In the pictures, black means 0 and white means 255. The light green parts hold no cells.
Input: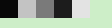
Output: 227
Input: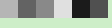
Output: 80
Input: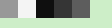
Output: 93
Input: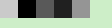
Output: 149
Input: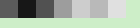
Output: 224
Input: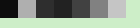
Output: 197
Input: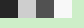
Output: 248
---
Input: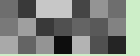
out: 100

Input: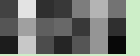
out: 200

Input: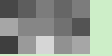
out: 154

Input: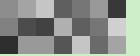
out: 153

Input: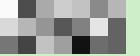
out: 68

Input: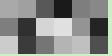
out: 59

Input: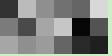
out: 143
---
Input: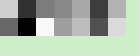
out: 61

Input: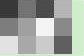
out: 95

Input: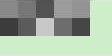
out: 82

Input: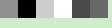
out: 104

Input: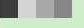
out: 169

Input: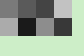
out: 68
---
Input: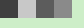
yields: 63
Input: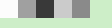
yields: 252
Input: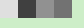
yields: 223
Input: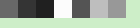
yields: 104
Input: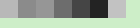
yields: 184
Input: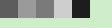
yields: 93
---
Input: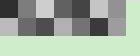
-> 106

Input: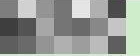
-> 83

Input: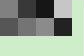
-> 116

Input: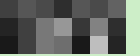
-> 64

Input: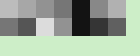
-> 85

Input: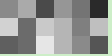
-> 107

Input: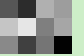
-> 230

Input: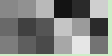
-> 64

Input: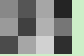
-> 64
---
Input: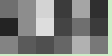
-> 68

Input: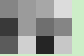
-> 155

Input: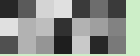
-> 178

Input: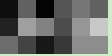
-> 76

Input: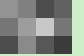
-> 157

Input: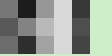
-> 185

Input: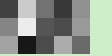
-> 85

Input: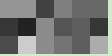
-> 84
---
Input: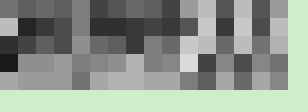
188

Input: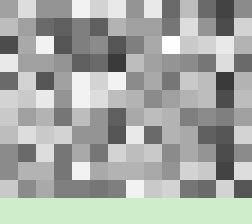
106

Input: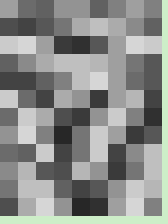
128

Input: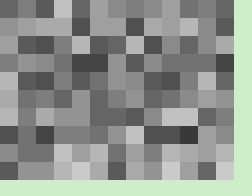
114

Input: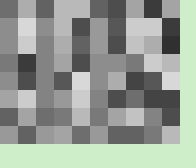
164

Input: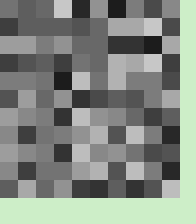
124

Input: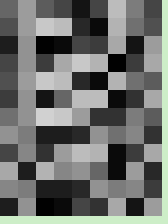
188

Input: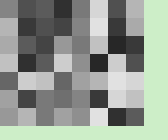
214
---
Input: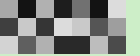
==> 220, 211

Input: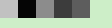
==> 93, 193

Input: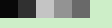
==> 105, 8

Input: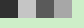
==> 167, 48

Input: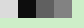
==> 130, 219

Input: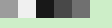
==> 112, 156

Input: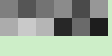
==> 151, 172
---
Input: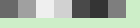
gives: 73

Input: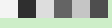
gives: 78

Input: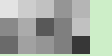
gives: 88

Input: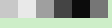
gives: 68

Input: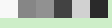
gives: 66

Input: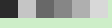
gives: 104
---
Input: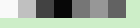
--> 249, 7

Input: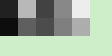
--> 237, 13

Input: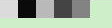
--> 219, 10

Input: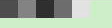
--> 226, 47

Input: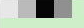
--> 231, 6

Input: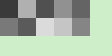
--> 219, 58

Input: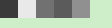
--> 233, 58

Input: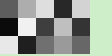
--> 241, 11
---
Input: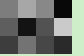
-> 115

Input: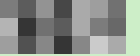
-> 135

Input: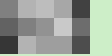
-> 158

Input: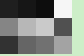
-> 101

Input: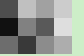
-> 57

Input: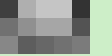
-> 103

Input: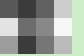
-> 59
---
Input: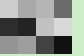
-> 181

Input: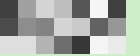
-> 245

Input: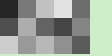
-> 226

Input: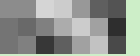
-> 95

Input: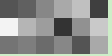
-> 192

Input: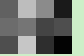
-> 139

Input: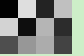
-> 35
